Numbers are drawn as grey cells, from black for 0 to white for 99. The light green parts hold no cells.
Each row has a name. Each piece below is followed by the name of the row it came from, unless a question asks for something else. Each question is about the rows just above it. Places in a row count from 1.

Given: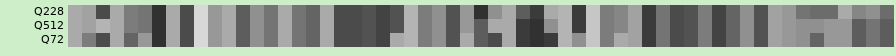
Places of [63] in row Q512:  2 41 51
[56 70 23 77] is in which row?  Q512
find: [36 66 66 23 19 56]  Q512
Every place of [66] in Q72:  1 4 8 12 16 19 24 29 32 40
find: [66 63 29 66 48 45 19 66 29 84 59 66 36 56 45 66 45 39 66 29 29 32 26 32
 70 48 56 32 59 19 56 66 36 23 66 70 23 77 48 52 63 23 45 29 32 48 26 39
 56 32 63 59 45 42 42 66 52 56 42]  Q228

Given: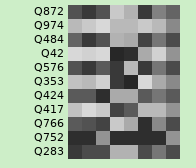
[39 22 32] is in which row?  Q484
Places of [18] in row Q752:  1 2 4 5 6 7
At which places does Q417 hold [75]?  1
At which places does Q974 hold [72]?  1 4 5 7
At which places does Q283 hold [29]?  2 3 6 8

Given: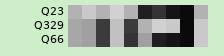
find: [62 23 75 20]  Q66
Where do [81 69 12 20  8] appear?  Q23
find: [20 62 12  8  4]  Q66
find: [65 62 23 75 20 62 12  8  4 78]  Q66
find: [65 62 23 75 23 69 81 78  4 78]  Q329
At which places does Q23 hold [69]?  1 3 5 10
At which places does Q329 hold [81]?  7

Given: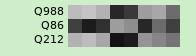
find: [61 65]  Q988
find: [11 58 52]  Q212

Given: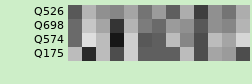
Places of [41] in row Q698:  1 7
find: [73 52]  Q574
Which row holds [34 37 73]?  Q574
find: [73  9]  Q574
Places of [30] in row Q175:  4 10 13

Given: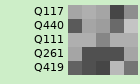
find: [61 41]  Q440
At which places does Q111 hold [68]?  1 2 4 5
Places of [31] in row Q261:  2 3 4
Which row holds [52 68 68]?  Q111
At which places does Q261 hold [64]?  1 5

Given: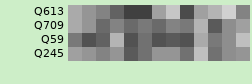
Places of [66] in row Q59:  10
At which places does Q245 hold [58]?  2 4 7 8 13
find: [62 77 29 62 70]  Q613

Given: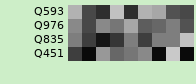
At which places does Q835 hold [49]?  1 5 7 8
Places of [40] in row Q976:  7

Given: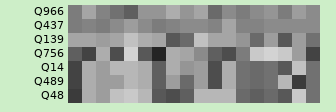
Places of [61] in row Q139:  3 15 17
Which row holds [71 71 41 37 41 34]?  Q48
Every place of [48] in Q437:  1 3 7
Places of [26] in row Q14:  1
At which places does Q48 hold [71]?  6 10 11 12
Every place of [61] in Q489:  3 4 8 10

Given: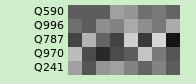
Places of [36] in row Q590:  1 2 3
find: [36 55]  Q996

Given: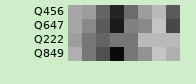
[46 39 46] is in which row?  Q222
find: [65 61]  Q456
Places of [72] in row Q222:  6 7 8

